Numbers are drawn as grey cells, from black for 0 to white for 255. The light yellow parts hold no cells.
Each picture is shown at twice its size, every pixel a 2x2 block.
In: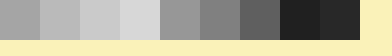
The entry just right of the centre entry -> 128
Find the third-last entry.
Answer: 95
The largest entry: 215

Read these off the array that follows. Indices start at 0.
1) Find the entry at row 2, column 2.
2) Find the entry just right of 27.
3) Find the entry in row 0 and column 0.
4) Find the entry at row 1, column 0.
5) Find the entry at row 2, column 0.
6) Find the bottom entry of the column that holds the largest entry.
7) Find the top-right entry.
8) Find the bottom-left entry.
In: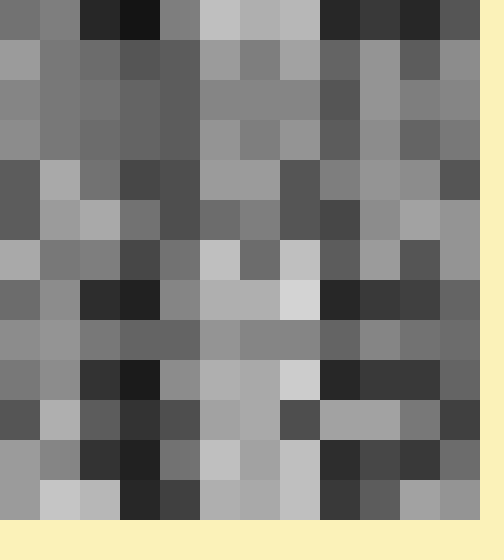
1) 114
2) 140
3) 114
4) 155
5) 133
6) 191
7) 85
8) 155

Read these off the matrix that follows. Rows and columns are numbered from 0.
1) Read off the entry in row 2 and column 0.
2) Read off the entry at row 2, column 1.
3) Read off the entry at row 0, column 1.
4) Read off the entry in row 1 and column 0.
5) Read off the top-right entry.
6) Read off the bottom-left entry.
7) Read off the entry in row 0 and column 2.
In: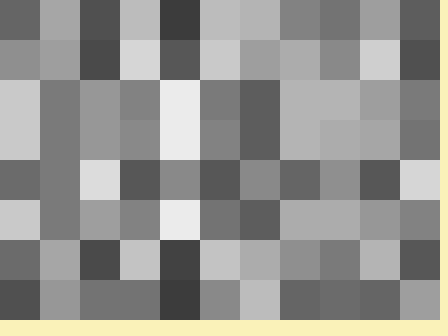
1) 201
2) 122
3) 166
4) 143
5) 93
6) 80
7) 80

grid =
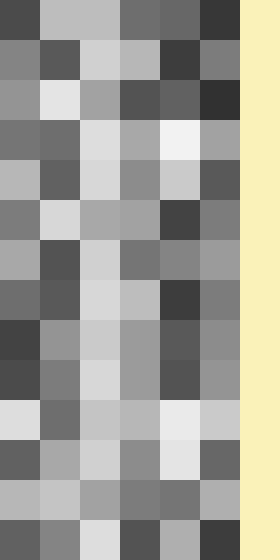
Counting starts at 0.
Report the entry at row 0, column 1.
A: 189
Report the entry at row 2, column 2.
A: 162
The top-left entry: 75
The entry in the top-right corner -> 55
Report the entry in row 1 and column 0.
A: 132
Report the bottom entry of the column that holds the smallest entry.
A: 61
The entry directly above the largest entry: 97
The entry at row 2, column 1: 228
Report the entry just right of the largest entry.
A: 162
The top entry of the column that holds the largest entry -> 103
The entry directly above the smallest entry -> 124
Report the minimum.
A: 49
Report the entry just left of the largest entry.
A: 168
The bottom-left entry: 97
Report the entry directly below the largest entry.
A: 202
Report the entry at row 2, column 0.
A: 148
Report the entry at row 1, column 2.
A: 208

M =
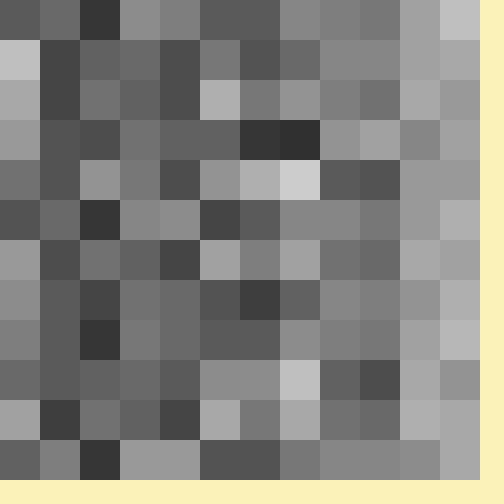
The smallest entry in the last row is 54
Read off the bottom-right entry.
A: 168
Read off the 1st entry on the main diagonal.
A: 90
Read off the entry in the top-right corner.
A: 191
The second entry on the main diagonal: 69
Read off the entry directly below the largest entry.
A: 134
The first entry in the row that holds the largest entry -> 113
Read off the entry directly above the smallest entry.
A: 147
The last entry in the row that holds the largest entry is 153
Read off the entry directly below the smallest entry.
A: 204
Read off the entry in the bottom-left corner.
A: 97
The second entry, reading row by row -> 105
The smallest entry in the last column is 147
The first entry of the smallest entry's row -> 153
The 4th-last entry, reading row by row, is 134
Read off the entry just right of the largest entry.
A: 90
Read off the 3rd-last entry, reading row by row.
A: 134
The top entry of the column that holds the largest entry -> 134
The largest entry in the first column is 191
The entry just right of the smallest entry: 147
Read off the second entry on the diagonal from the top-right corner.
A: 161

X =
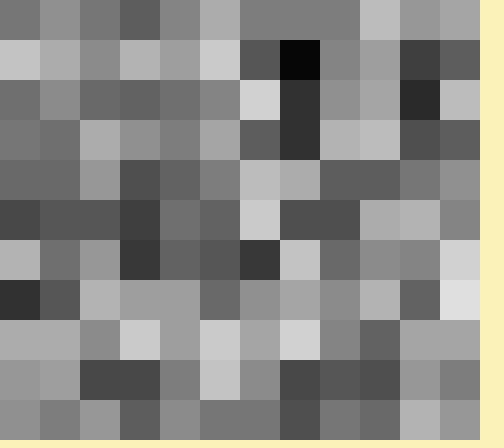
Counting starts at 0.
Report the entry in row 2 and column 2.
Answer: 105
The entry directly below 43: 79
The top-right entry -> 165
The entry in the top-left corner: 118
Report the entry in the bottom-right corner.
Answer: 151
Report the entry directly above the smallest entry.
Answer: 125
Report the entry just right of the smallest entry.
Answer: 132
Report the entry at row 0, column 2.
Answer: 118
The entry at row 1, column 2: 138
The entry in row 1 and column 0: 194
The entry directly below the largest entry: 165
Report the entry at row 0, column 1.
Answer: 144
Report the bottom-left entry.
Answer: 144
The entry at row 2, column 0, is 111
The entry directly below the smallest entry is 50
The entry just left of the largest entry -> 99

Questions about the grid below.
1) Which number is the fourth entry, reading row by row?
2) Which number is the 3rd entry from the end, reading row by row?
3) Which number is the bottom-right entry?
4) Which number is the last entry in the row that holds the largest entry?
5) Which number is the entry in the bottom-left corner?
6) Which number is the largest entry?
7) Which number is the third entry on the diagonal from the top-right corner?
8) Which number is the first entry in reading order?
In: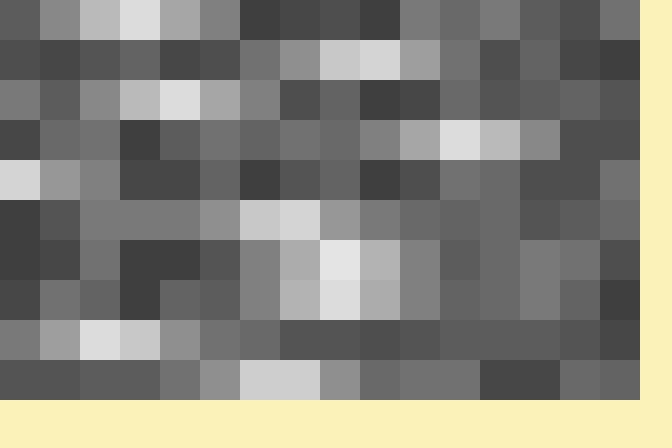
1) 220
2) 71
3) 99
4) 78
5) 84
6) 228
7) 92
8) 92

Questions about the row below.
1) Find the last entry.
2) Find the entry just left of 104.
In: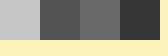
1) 53
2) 83

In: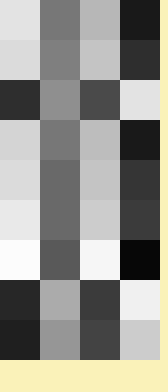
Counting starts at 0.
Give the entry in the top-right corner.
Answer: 25
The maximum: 252
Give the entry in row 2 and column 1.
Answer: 143
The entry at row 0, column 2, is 183
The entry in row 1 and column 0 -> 219
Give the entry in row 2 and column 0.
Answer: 46
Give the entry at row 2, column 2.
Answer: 74
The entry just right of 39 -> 171
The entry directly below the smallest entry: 240
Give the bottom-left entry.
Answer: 31
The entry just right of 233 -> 105

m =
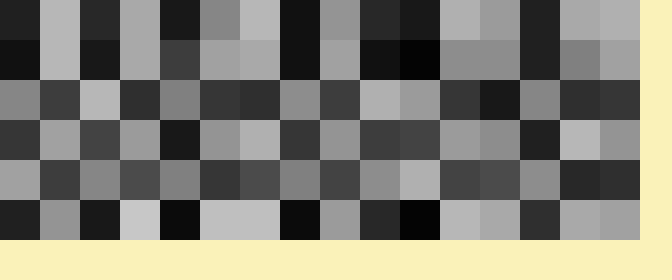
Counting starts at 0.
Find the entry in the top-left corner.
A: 32
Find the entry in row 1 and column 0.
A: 17
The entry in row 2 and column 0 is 134
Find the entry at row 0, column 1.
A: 183
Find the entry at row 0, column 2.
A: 40
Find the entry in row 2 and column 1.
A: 61
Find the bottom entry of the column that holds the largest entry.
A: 199
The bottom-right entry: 161
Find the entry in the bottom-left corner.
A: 32
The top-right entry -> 176
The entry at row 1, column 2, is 24
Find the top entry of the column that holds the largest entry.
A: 169
